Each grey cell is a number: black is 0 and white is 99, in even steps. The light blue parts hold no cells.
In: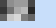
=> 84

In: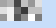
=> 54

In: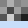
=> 80

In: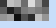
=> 17

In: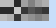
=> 56

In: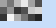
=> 46

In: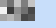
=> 60
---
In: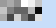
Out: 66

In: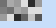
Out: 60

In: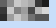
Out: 17

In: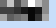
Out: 65

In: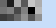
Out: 23

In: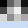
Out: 83
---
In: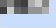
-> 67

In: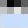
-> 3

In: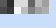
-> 39

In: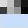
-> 75

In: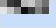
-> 77

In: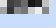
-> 9
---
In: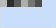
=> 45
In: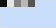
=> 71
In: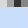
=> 20
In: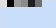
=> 12
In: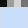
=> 82
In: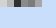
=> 48
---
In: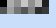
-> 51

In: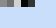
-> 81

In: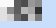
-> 30

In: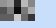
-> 78

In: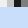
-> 77

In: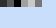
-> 62
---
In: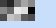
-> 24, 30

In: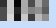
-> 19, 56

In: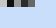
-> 77, 40

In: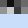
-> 35, 52

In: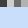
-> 24, 69

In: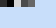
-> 18, 40
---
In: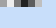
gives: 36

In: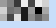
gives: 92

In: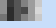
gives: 61

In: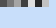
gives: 15

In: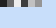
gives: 75

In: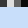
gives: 38

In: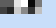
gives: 3
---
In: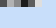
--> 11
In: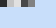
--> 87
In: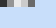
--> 91
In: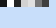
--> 87
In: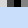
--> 28
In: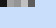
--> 58
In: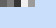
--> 21
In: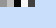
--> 3
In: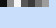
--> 23
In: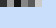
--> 52
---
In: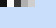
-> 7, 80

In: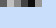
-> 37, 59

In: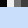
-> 3, 24

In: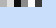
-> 70, 23

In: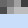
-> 40, 73

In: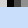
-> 82, 56

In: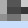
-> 67, 73

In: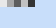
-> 90, 20

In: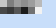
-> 77, 94

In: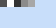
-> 31, 65
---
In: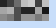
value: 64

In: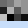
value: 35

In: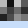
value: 41

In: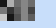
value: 52

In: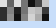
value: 72

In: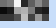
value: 15

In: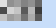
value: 71
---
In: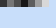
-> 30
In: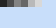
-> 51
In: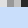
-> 75
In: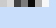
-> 26
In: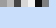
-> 27
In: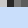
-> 47
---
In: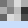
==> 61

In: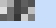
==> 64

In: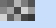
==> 38

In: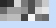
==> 20

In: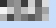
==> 52

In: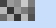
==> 60

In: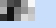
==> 30

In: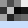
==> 30
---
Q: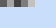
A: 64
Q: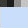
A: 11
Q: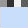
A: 19
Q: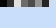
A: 19
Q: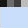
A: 42
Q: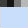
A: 8
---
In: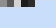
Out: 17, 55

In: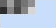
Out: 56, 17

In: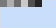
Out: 14, 47

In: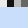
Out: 40, 91

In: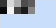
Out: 36, 4

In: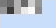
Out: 58, 58

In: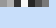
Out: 47, 59

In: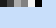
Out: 0, 10

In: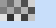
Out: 81, 87

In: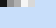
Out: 84, 8
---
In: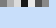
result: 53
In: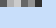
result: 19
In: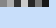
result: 9
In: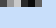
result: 38
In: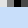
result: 28
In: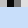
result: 87
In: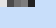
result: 13
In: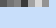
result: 57
